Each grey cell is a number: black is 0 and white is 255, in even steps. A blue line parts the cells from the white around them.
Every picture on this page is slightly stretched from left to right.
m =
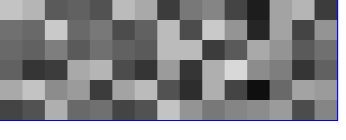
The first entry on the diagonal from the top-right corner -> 60
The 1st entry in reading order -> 195
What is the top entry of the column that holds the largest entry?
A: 68
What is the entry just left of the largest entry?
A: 175
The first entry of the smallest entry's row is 169
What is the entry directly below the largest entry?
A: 68
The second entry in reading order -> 181
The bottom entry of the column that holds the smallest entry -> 140
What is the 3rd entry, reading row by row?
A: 90
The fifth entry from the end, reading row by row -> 133
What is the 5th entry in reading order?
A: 82
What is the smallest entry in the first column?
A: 68
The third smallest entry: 37
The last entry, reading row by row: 133
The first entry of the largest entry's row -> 97
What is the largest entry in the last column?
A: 155
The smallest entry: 15
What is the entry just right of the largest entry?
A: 140
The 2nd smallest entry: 29
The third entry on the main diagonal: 126
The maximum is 216
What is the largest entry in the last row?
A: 195
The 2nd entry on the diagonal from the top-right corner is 68

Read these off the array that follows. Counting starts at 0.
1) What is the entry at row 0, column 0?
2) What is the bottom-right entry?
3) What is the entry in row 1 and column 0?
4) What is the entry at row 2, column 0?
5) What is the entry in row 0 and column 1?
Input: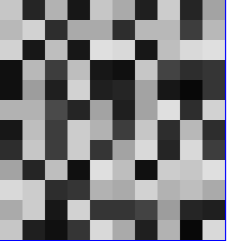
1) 198
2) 217
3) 184
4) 210
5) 37

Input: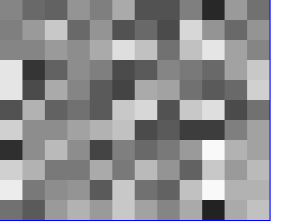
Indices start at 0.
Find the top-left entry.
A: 133
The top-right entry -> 113
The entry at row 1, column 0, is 127
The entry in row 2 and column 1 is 133
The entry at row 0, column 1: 105
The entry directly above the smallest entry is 249
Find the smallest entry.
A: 34
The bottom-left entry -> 113
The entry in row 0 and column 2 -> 98
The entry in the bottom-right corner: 193
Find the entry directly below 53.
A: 75

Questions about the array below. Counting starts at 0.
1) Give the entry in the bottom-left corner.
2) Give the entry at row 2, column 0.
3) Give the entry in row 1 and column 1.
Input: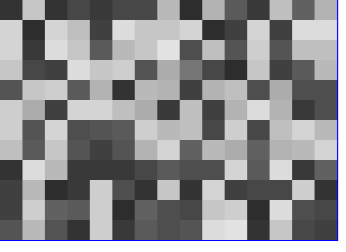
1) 84
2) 212
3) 45

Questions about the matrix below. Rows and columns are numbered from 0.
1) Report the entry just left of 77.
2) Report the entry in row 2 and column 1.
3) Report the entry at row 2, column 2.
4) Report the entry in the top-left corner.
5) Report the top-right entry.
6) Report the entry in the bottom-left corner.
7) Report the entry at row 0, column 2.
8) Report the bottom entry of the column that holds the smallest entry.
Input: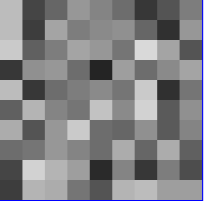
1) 125
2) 96
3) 125
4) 188
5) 125
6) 61
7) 102
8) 84

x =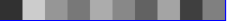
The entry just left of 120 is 150
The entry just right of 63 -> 128
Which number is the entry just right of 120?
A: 172

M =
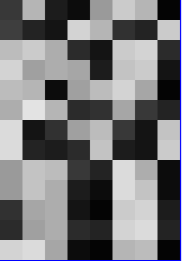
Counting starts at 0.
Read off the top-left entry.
56
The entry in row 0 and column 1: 181
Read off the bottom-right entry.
4
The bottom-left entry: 211
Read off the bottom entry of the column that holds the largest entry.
219
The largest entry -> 227
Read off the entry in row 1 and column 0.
62
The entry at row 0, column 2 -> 28
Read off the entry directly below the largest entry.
20
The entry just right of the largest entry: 181
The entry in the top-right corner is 4
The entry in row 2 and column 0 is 188

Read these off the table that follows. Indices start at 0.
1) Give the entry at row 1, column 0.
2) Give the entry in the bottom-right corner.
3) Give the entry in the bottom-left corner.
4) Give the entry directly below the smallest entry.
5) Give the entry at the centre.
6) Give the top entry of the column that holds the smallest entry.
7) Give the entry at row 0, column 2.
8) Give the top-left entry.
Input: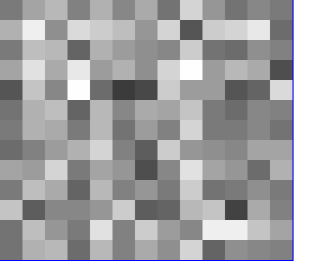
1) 177
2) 129
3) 115
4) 135
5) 156
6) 135
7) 184
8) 122
